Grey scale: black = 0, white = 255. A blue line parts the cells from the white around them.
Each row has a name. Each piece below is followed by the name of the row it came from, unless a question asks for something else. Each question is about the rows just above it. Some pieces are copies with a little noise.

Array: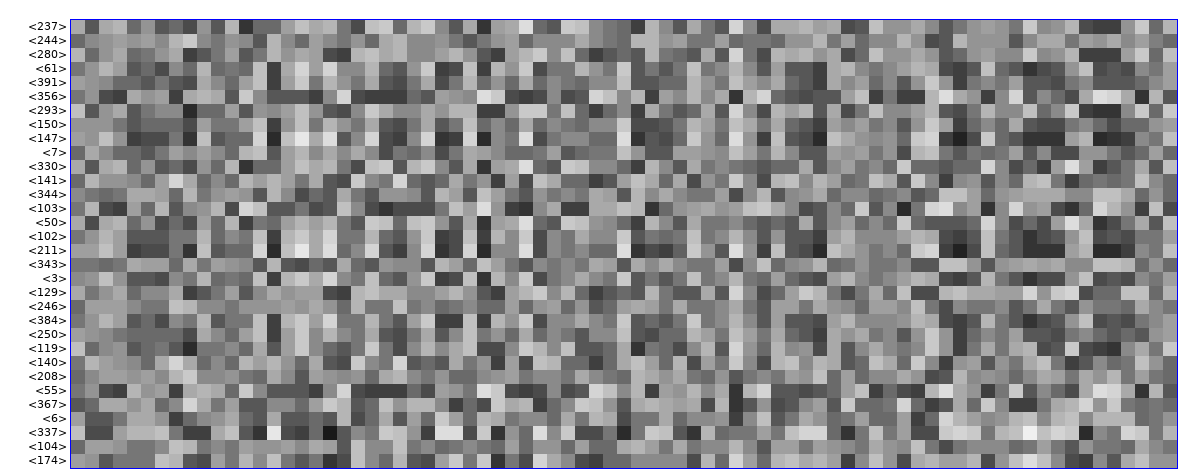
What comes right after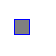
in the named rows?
[106]
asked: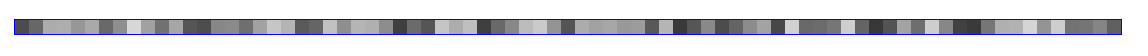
<367>
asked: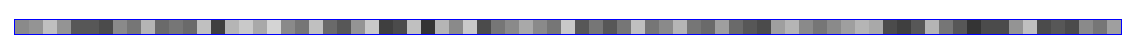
<3>
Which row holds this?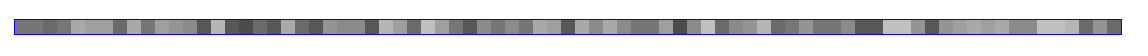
<343>
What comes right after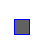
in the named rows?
[201]

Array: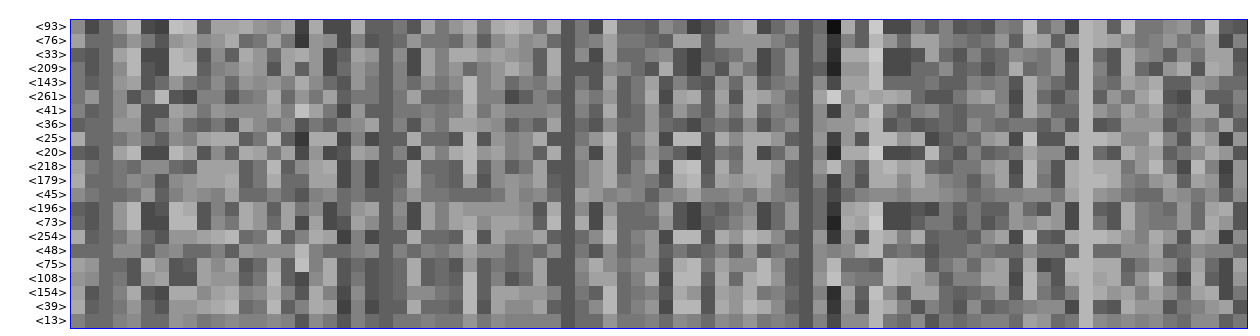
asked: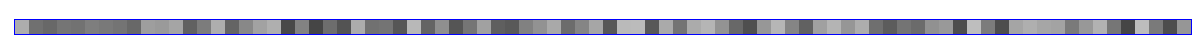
<218>
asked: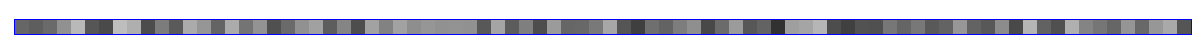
<196>
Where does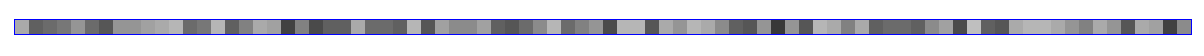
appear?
<254>

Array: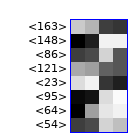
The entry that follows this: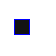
[220]
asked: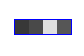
<86>
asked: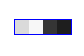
<23>
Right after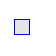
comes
[242]

